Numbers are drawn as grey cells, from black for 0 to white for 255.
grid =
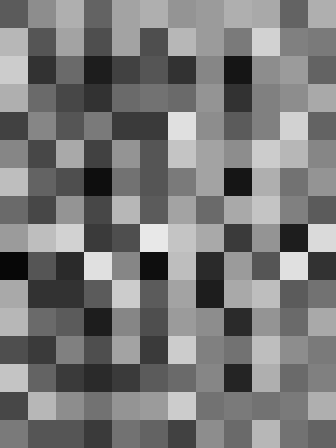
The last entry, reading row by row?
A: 99
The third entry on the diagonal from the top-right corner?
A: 141
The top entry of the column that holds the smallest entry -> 91
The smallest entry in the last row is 58
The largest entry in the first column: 204
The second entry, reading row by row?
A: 141
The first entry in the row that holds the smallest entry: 7
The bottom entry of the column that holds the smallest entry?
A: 122
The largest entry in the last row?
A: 183
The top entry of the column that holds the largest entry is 175
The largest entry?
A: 232
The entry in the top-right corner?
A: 175
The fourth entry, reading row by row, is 99
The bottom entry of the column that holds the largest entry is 99
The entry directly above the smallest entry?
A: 155
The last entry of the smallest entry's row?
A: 50
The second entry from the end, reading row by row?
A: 114
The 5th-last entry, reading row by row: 141
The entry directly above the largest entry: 91
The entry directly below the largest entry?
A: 14

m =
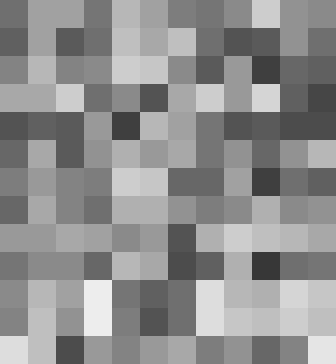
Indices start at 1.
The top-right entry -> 138
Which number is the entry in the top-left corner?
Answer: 111
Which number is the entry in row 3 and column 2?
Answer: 183
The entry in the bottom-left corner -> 221
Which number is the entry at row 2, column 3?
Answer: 90
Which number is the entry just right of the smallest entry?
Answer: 111
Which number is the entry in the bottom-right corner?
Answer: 229
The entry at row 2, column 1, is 96
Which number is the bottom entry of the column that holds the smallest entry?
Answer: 103
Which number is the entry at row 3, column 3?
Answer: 131
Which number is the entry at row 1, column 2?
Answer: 161
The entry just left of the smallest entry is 176
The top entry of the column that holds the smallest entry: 205
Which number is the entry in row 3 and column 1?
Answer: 131
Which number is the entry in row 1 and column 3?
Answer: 161
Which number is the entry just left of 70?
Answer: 96
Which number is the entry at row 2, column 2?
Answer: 161

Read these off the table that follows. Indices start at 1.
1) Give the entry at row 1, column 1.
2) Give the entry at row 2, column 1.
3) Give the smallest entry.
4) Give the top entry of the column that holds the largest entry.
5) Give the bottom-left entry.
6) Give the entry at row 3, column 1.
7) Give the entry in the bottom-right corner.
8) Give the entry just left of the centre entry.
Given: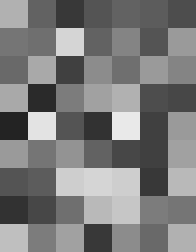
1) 177
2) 117
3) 35
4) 98
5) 191
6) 105
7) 177
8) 84

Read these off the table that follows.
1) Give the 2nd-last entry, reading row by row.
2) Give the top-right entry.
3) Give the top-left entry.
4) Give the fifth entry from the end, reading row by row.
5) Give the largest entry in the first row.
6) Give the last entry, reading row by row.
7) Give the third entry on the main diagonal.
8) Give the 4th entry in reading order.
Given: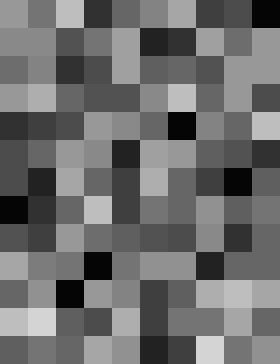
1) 116
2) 5
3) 152
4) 34
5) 190
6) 145
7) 49
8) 49

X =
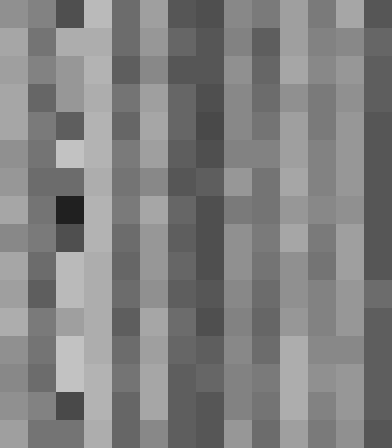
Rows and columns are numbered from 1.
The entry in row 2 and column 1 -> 166
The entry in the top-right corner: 86
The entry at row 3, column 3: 151
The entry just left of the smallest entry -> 116
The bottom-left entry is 159
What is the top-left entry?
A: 144
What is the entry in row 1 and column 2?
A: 130
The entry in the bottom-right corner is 86
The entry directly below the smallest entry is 79
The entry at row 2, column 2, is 116
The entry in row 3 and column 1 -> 159
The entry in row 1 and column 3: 79
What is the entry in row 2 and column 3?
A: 173
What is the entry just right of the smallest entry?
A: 179
